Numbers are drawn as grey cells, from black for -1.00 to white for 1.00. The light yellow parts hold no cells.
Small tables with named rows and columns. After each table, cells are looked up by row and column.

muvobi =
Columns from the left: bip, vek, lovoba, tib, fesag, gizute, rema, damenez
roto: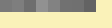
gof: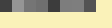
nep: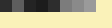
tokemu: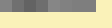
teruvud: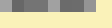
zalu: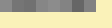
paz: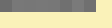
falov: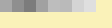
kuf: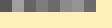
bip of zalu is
0.08
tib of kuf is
-0.03
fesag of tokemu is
0.05
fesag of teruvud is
0.26
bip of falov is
0.32
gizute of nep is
-0.03
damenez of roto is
-0.22
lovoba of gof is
-0.08
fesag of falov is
0.48

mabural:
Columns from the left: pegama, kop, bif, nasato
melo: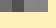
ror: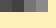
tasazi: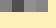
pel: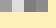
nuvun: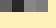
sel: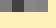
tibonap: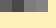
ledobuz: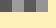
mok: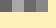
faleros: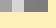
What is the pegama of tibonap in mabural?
-0.25
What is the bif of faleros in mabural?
-0.01
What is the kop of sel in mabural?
-0.49
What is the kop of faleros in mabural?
0.68
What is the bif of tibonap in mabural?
-0.03
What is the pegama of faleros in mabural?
0.27
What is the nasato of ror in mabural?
0.08
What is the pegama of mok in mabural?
-0.20
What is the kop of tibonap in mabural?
-0.43
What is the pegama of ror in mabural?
-0.39
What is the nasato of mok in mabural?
0.06

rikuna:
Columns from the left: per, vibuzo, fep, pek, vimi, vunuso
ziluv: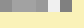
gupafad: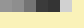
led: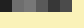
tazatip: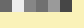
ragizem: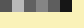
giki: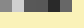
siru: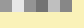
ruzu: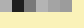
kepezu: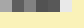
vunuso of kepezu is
0.83
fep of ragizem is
-0.24
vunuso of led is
-0.41
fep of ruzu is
-0.05
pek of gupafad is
-0.54
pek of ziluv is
0.20
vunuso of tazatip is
-0.45
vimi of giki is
-0.68
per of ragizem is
-0.33
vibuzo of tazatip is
0.86
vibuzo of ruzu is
-0.76
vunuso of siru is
0.06
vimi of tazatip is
0.21

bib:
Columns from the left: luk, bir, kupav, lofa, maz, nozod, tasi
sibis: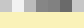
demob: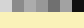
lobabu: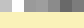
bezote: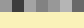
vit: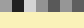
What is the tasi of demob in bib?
-0.87
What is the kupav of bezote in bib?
0.28
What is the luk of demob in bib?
0.67
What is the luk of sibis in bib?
0.56
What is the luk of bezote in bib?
0.19
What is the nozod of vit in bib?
0.18
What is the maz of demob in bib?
-0.12
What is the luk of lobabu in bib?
0.52
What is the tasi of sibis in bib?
0.56
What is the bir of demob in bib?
0.09
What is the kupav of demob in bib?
0.35
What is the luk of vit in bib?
0.24
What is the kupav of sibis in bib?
0.47
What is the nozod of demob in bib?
0.27
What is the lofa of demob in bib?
0.19
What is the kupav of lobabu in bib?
0.21
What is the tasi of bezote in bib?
-0.18
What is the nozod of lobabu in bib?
-0.18
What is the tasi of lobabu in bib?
-0.03
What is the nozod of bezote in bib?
0.42
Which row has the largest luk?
demob

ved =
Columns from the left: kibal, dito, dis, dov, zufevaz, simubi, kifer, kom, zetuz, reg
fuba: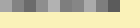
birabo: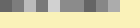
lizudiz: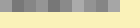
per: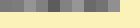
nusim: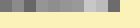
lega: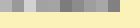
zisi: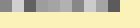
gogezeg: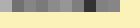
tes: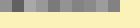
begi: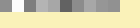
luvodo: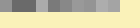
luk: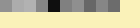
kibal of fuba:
0.30
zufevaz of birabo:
0.64
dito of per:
-0.03
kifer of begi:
0.10
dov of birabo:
-0.05
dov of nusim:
0.17
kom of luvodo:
0.16
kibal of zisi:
0.05
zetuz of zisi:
0.29
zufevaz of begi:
0.31
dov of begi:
0.41
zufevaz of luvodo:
-0.04
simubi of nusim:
0.17
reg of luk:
-0.15
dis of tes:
0.32
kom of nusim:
0.56
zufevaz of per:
-0.28
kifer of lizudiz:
0.34

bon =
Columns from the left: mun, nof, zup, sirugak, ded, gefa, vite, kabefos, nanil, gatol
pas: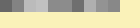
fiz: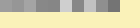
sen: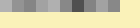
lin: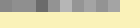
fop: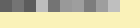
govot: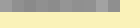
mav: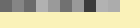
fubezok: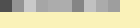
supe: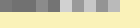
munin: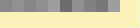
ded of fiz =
0.05
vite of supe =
0.21
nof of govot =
0.13
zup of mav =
-0.16
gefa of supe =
0.64
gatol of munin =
0.24
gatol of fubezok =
0.24
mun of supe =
-0.05
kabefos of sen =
0.03
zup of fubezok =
0.58
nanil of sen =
0.27
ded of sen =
0.38
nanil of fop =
0.24
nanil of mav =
0.40
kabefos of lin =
0.29
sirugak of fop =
0.48
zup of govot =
0.08
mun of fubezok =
-0.38

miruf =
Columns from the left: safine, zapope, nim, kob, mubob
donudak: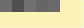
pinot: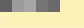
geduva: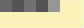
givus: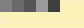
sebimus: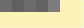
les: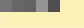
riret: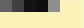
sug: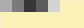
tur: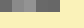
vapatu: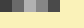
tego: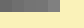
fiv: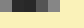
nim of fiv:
-0.69
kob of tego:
-0.08
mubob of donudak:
-0.18
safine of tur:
-0.17
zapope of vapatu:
-0.17
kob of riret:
-0.89
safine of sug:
0.35
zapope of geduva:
-0.34
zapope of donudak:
-0.38
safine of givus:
0.00
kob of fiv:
-0.34
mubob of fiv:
0.05
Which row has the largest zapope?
pinot

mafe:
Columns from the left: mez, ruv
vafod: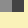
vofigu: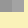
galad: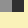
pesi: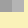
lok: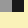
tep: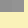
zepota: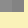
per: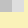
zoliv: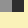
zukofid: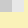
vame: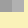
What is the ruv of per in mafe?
0.74
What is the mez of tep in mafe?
0.13
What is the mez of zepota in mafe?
0.10
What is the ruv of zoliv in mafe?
-0.64
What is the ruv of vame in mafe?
0.39
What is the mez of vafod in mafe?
0.10
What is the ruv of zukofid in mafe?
0.82
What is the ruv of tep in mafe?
0.15
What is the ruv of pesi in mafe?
0.41
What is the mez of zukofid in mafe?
0.59
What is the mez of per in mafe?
0.51

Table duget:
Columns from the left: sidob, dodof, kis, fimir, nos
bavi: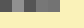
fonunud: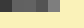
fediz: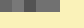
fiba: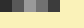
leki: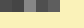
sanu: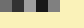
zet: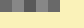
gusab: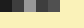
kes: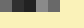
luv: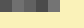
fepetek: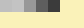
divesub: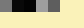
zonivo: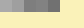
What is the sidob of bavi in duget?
-0.33
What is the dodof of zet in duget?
0.06
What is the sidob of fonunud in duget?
-0.55
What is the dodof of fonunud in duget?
-0.24
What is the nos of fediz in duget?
-0.11
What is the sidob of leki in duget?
-0.40
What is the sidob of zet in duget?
-0.17
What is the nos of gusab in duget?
-0.37
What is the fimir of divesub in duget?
0.24
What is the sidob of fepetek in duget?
0.50
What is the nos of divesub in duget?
-0.26
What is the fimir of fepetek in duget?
-0.26
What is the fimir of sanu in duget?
-0.81
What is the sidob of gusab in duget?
-0.78
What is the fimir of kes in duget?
0.08
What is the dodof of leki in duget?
-0.46
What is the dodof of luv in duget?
-0.12

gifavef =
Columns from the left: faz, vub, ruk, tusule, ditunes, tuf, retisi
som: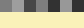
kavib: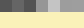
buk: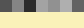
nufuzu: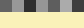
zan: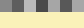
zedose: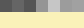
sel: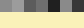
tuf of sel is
0.08
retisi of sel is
-0.57
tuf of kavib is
0.23
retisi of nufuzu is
-0.51
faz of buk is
-0.35
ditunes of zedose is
0.55
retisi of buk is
-0.22
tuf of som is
0.19
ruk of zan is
0.46
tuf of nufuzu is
0.34
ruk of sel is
-0.28
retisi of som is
-0.61
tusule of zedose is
0.17
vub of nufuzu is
0.19
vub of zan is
-0.26

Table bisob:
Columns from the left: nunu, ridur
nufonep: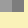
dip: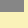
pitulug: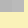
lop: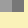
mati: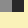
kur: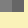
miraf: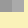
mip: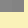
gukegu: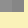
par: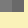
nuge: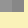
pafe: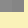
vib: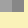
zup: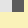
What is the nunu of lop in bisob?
0.23
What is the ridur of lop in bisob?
-0.07
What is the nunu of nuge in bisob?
0.16
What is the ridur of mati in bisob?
-0.68
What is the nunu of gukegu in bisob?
0.12
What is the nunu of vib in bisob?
0.26
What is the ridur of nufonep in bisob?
-0.02
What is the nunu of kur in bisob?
-0.01
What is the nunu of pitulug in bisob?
0.43
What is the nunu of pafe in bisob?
0.08

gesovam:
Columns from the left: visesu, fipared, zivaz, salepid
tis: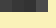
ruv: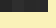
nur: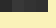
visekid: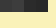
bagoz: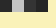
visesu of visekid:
-0.55
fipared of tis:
-0.57
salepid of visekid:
-0.69
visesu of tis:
-0.50
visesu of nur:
-0.67
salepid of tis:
-0.41
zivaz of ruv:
-0.68
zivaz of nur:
-0.60
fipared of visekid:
-0.52
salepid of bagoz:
-0.71
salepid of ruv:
-0.67
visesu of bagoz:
-0.68
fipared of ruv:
-0.64
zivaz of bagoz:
-0.59
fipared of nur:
-0.56
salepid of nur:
-0.62
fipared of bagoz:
0.54
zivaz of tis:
-0.60
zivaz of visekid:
-0.66
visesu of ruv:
-0.70

